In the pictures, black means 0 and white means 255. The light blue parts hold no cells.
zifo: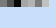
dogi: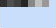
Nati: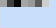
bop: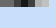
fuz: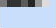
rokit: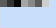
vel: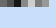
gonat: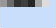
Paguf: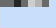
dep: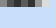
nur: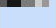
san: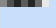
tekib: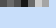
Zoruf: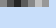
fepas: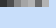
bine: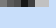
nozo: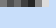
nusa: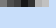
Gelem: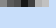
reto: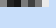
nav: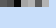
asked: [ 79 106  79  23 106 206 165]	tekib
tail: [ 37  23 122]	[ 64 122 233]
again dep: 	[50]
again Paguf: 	[106]
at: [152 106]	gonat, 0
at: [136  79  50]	dep, 0

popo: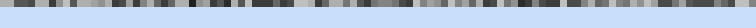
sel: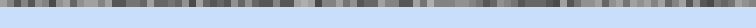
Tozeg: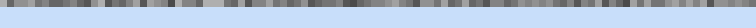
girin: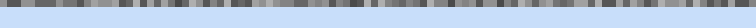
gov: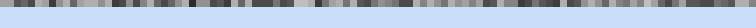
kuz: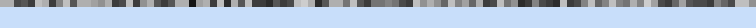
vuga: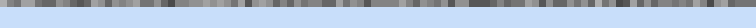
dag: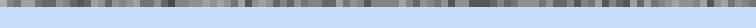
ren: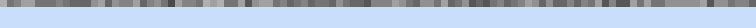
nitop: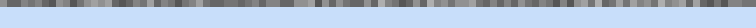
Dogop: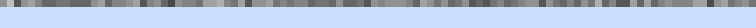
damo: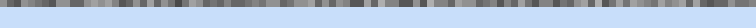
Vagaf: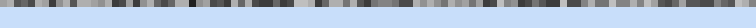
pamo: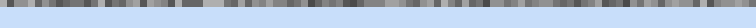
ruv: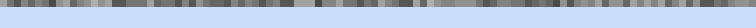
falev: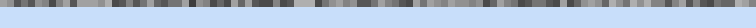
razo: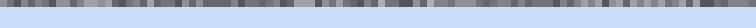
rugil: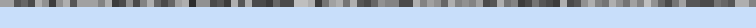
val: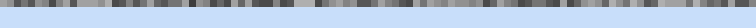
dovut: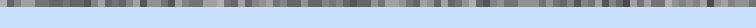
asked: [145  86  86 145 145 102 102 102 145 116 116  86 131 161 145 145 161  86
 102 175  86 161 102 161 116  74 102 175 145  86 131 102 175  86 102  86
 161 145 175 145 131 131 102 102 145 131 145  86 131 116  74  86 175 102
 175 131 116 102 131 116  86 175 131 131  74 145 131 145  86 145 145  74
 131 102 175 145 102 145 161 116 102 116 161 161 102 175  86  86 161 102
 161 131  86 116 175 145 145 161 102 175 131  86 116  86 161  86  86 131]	girin
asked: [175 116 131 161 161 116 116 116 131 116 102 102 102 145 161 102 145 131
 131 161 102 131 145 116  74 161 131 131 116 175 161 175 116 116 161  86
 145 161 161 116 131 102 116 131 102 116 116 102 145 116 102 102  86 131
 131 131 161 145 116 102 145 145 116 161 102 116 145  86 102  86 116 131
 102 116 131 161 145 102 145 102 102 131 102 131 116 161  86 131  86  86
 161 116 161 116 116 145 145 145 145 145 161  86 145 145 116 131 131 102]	ren
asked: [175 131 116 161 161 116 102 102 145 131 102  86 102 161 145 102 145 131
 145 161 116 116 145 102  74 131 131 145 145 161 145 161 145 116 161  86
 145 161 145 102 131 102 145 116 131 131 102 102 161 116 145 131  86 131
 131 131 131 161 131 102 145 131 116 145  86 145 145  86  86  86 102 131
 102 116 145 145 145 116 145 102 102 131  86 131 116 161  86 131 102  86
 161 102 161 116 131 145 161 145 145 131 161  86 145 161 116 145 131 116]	dag

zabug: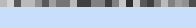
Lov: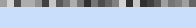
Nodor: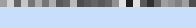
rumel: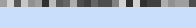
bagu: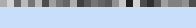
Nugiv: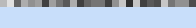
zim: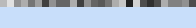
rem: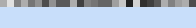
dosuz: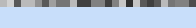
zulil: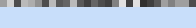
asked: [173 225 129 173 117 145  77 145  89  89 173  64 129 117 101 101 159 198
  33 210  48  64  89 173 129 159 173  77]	rem
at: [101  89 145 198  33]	bagu, 14

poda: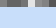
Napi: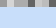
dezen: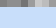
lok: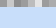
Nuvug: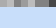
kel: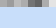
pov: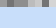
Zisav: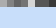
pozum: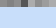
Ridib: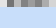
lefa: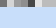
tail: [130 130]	[71]
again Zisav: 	[86]
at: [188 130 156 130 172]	Ridib, 2
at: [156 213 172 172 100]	Napi, 0
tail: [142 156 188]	[228 156 172]
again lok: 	[156]

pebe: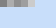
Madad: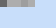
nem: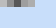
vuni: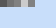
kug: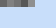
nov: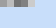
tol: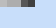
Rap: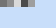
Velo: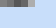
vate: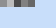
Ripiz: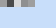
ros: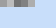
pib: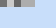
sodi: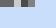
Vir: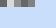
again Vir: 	[103]
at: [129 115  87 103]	Velo, 0

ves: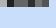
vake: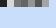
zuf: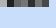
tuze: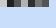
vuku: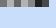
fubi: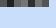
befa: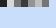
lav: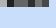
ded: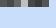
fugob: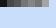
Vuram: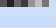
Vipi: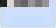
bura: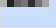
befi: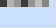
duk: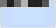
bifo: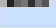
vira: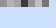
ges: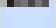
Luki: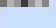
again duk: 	[33]
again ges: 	[117]
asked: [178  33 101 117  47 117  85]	bifo
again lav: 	[101]
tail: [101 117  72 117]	[85]
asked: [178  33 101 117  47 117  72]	zuf

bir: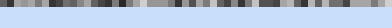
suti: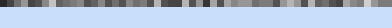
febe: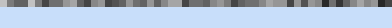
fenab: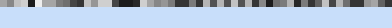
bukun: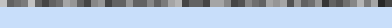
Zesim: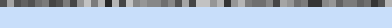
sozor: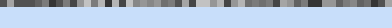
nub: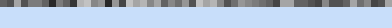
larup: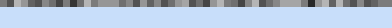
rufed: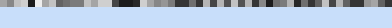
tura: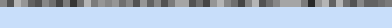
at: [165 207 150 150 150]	bir, 19
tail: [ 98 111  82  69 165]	[135 123 207 150 123 123]
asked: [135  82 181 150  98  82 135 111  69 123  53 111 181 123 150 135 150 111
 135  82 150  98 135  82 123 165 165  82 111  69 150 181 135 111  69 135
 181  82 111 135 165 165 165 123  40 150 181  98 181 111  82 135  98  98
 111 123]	tura
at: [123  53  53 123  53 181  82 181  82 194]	fenab, 24
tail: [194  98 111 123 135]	[ 82  98 135  82 111  82 135 111 123  82 181  82  69  69 181  82 150  53
 165  82 165 135 150 150 111 123 123  82 150 181 150  82 181  98 111  82
  69 165 135 123 207 150 123 123]

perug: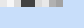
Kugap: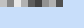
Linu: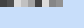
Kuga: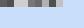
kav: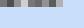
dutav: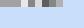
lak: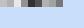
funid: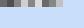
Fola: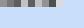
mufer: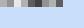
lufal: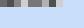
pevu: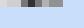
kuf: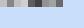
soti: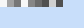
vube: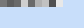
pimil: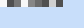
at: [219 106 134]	funid, 5
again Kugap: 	[177]

